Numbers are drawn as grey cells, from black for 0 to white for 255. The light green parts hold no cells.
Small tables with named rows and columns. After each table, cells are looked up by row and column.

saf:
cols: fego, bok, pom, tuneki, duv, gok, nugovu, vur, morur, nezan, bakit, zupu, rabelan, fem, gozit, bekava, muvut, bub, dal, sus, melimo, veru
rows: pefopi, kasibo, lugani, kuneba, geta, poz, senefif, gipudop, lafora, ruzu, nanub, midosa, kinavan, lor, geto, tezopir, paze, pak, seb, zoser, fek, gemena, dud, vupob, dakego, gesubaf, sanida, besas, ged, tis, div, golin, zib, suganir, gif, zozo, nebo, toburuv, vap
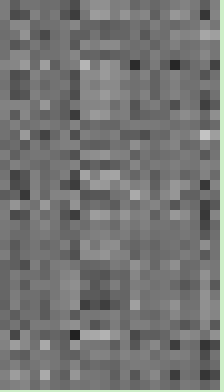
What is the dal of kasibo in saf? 141
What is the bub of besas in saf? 121
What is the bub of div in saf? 145
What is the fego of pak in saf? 115
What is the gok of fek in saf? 115
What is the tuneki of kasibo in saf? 129
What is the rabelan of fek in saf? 122
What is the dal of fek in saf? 116

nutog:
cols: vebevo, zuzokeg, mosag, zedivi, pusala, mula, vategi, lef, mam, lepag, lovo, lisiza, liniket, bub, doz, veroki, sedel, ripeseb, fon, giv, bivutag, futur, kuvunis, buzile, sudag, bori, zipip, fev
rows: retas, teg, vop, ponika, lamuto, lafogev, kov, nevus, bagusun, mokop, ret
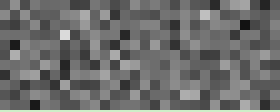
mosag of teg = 142
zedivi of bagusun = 90
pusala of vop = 69
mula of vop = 108
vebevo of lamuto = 86
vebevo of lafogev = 79
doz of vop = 130
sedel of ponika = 118
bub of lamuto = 141
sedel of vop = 86
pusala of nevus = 55
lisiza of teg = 53
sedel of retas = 105

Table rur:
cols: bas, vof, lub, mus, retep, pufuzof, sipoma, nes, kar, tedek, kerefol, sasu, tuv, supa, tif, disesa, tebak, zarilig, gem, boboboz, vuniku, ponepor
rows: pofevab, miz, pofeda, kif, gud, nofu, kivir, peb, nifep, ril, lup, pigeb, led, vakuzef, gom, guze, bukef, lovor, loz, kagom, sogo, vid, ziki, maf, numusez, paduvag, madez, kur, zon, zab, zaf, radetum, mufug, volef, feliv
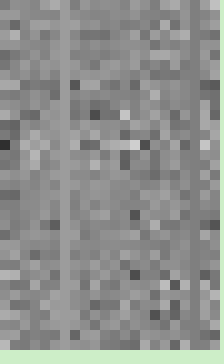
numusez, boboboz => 127
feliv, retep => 125
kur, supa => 77
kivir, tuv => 143
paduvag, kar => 136
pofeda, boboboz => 127
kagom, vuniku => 154
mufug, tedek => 118
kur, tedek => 141
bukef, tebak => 142
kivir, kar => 134
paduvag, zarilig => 143
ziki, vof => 124
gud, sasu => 140
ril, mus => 144
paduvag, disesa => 157
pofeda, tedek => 146

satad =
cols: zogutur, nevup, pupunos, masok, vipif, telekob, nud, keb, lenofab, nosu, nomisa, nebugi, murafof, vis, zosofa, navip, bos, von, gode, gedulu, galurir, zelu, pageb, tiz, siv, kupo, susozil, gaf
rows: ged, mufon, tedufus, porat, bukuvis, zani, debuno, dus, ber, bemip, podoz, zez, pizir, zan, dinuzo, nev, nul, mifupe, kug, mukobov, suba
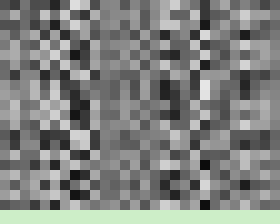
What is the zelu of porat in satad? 148
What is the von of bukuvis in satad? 96
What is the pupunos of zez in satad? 128
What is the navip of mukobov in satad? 104
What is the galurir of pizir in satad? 49
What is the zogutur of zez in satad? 160
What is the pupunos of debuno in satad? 102
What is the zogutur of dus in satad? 108
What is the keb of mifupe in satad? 20
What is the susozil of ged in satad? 70
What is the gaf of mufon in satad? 130
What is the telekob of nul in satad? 37
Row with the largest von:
ged

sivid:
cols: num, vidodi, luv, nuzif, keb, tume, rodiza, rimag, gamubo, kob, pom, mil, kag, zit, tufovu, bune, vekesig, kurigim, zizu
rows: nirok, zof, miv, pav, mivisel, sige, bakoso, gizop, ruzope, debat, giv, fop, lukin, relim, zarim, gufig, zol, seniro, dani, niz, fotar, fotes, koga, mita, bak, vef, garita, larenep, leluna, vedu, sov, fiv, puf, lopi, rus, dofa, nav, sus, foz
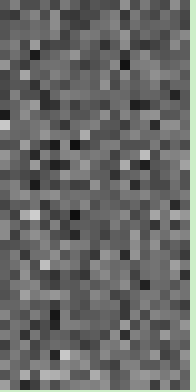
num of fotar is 68
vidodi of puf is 116
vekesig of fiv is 121
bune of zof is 71
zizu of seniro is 81
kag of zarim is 80
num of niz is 93
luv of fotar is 88
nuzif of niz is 114
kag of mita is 88
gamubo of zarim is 66
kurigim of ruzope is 101
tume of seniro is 101

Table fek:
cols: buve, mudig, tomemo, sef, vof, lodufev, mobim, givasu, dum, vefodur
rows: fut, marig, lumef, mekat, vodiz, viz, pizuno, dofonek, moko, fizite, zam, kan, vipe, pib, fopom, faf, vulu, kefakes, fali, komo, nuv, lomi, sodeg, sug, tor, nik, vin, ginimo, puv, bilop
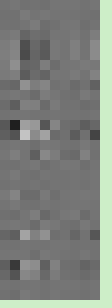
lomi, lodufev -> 113
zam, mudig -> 94
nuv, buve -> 116
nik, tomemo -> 117
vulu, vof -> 111
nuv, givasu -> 117
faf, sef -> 95
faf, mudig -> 126
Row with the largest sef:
vipe

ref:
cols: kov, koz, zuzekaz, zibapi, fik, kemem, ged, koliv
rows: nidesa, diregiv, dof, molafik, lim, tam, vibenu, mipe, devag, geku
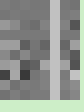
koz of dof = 138
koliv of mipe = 194
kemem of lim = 193
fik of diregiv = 121
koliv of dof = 85
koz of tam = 111
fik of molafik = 121
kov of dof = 152
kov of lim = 158
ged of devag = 129
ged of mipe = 123
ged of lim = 103
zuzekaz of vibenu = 87
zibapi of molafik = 121
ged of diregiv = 122
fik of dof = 130

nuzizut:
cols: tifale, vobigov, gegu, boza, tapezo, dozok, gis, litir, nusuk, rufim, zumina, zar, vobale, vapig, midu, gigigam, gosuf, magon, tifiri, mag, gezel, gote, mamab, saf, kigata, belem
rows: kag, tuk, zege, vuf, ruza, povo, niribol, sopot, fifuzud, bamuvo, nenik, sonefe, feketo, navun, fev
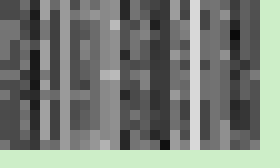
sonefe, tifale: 75
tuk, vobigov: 73
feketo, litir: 80
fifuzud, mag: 216
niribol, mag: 217
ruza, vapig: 116
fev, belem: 122
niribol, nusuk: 96
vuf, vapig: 117
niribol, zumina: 136
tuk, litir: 117
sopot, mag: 216
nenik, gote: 115
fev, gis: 155
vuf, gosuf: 59
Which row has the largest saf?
navun

